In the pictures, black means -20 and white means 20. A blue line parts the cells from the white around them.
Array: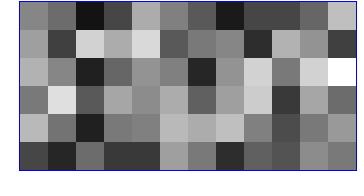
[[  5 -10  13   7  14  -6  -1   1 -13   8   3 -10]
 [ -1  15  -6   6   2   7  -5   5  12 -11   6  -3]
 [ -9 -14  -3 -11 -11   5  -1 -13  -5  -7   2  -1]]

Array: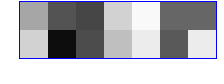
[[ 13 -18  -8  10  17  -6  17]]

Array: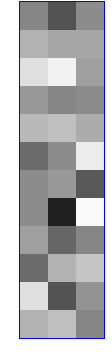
[[  8   6   6]
 [  4   1   2]
 [ -3   2  17]
 [  2 -15  19]
 [ -3   8  11]
 [  8  10   1]]

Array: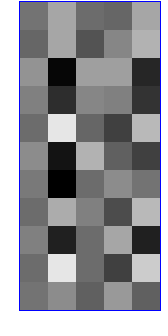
[[ -4   6  -7   1   8]
 [  0 -13   1   0 -12]
 [  2 -17   8  -5 -10]
 [ -3   7   0  -8   9]
 [ -3  16  -3 -10  12]]

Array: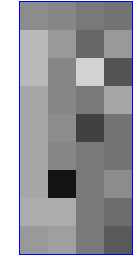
[[ 9  4 -4  4]
 [ 6  1 -1  6]
 [ 6  1 -1 -2]
 [ 7  7 -1 -3]]

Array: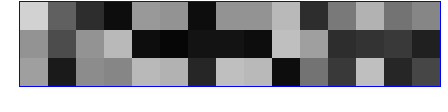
[[  3  -8   3   9 -18 -19 -17 -17 -18  10   5 -13 -12 -11 -15]]

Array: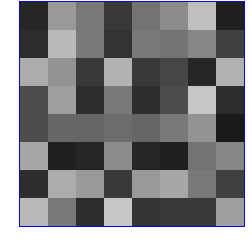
[[-13   9  -1 -12  -1  -2   1 -10]
 [ -8   5 -13  -1 -13  -8  11 -13]
 [  6 -15 -14   2 -14 -15  -2   1]
 [  9  -1 -13  11 -12 -11 -11   5]]

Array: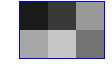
[[ 6 11 -2]]

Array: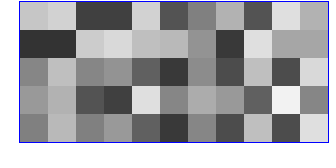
[[-12 -12  12  14  10   9   3 -11  15   6   6]
 [  4   8  -7 -10  15   1   7   4  -5  18   1]]
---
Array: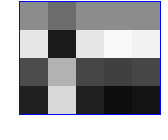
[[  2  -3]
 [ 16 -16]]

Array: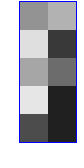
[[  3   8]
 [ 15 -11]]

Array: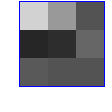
[[ 13   4]
 [-14 -13]]

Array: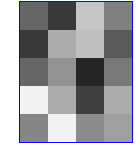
[[ -4 -11]
 [-11   7]]

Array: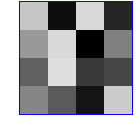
[[ 11 -18]
 [  4  14]]

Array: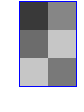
[[-11   1]
 [ -3  11]]

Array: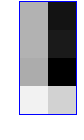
[[  8 -17]
 [  8 -16]]

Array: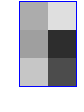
[[  7  15]
 [  5 -13]]
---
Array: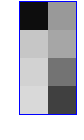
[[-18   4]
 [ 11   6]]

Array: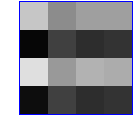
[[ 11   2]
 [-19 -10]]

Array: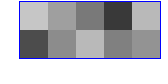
[[11  5]
 [-8  2]]

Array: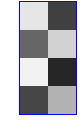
[[ 16 -10]
 [ -4  13]]

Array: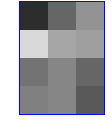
[[-13  -4]
 [ 14   6]]

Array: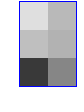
[[15  9]
 [10  8]]

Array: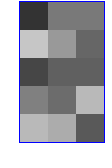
[[-12  -1]
 [ 11   4]]

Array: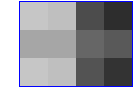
[[11 10]
 [ 6  6]]
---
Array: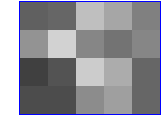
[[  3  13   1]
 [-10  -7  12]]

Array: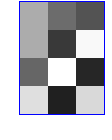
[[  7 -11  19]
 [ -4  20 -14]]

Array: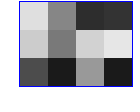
[[ 12  -1  13]
 [ -8 -16   4]]

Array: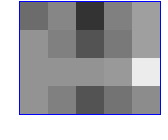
[[ 3  0 -7]
 [ 3  3  3]]

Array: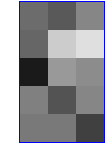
[[ -4  12  15]
 [-16   4   2]]

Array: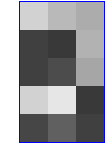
[[-10 -11   8]
 [-10  -8   6]]

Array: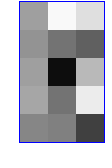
[[  3  -2  -5]
 [  5 -18   9]]

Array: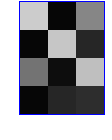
[[-19  11 -14]
 [ -2 -18  10]]

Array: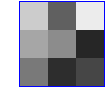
[[  6   2 -14]
 [ -1 -13  -9]]
